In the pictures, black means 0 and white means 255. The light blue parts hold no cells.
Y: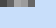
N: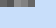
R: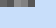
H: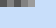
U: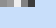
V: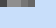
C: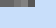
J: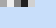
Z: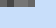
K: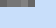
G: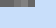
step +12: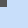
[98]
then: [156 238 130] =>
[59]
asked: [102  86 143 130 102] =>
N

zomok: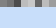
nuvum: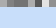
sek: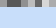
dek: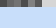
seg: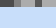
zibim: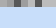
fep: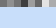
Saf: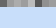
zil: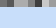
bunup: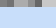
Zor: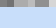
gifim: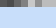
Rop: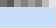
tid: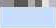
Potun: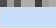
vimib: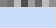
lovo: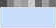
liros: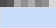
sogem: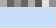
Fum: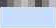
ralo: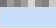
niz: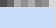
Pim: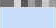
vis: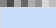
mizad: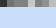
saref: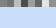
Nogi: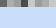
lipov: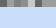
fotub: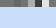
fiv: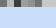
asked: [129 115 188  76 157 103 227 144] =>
saref
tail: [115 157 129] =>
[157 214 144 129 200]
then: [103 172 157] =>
[76]
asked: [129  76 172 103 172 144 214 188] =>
vis
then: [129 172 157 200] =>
[103]

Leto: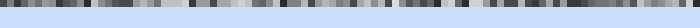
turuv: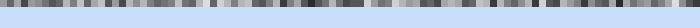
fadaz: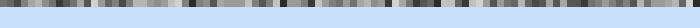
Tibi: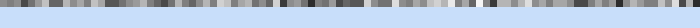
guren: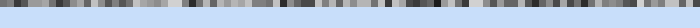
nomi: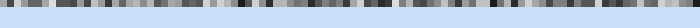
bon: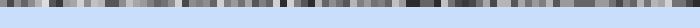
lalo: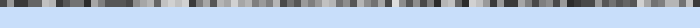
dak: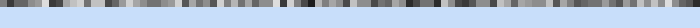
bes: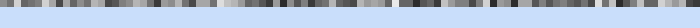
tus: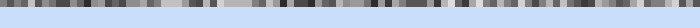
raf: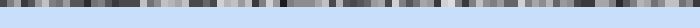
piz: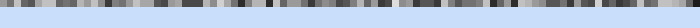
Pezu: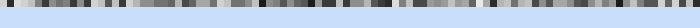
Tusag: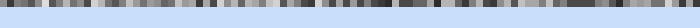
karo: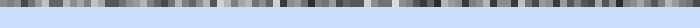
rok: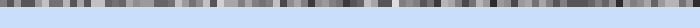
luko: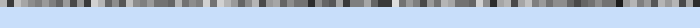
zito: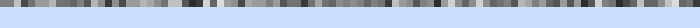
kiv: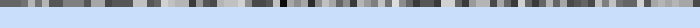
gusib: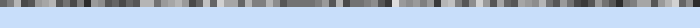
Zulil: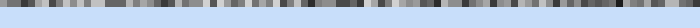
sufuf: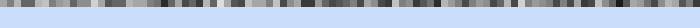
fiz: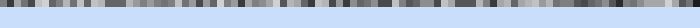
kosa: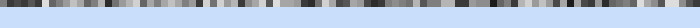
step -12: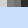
[197 115 102  32]
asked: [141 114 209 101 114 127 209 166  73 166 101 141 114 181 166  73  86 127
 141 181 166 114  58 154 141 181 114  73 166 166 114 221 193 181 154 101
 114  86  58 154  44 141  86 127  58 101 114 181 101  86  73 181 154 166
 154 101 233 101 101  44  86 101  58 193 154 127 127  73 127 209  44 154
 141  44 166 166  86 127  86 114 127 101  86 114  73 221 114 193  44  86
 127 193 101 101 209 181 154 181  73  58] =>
bes
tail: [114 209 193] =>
[114 114 141 193  28 141 127  86 141 101  86  28 154  58  58 193  58 141
 141 181  86  58  44 221 127 193  73  73 154 141 154 193 154 166 101 233
 166  44 181 193 114 181 193  73 141  86 166 166 141  86  73 141 181 127
 154  28 141 193 127  86  86 209 101 209  73 193  44]

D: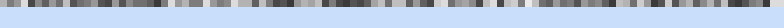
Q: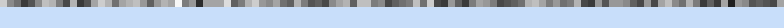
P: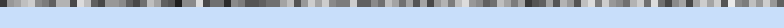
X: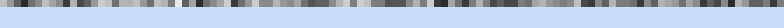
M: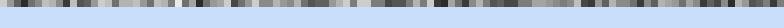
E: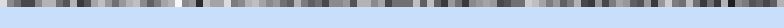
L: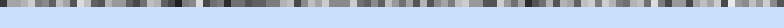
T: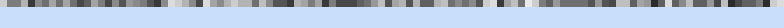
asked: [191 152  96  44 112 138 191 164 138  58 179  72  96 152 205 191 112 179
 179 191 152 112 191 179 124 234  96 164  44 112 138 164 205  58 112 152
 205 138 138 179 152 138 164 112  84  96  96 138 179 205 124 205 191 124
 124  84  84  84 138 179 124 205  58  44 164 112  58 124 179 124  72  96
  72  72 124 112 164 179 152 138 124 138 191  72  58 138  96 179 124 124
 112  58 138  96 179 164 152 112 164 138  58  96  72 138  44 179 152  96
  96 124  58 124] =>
X
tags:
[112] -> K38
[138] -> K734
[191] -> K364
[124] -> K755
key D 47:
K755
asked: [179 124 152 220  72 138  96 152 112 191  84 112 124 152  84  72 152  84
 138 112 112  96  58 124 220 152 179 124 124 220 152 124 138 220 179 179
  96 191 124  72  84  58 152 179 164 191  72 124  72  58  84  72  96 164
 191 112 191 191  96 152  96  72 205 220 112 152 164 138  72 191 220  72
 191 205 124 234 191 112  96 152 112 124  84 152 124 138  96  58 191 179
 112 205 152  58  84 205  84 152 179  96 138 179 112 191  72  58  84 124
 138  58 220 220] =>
D
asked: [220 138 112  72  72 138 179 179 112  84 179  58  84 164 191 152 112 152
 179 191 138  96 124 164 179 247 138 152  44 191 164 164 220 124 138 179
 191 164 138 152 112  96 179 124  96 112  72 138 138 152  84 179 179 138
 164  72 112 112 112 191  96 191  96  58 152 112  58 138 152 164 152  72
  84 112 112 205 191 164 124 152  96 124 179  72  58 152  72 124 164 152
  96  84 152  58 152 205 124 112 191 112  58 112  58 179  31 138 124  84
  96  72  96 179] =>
E
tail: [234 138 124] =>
[191 152 205 152  96]

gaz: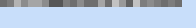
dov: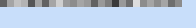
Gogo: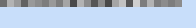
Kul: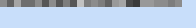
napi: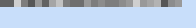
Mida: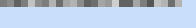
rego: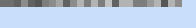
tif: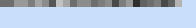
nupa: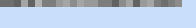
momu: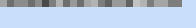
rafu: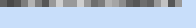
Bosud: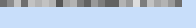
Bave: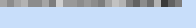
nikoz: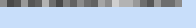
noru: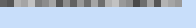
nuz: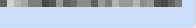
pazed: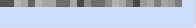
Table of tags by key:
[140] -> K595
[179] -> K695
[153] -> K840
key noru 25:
K840
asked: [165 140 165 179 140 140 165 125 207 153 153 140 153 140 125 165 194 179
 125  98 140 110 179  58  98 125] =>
Bave
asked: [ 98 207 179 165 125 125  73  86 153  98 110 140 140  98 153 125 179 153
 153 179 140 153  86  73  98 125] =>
nuz
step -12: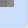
[113 128]
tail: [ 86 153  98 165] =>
[194 125 110 110 153 125 140 125 125 140 153 207 153 165 179  86 140 153]

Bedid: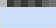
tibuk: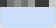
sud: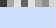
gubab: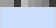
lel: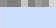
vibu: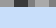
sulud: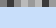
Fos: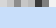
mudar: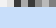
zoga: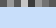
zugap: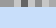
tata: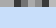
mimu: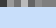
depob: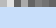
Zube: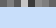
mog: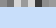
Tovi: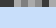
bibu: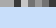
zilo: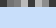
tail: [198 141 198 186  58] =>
[127 242]
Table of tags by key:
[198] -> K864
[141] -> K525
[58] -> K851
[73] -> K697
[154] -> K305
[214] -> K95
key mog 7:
K305

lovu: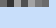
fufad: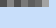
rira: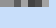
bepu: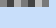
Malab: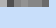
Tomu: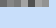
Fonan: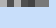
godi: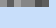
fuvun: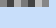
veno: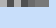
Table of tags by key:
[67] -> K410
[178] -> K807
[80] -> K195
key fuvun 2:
K807
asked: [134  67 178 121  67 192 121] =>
bepu
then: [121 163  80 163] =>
[147]

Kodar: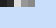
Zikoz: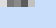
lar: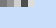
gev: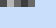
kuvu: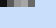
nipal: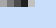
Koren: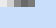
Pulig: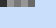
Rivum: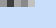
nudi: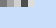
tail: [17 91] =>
[151 167 105]
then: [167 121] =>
[77]
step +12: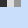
[ 60 233 163]
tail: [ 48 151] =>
[121 151 105]

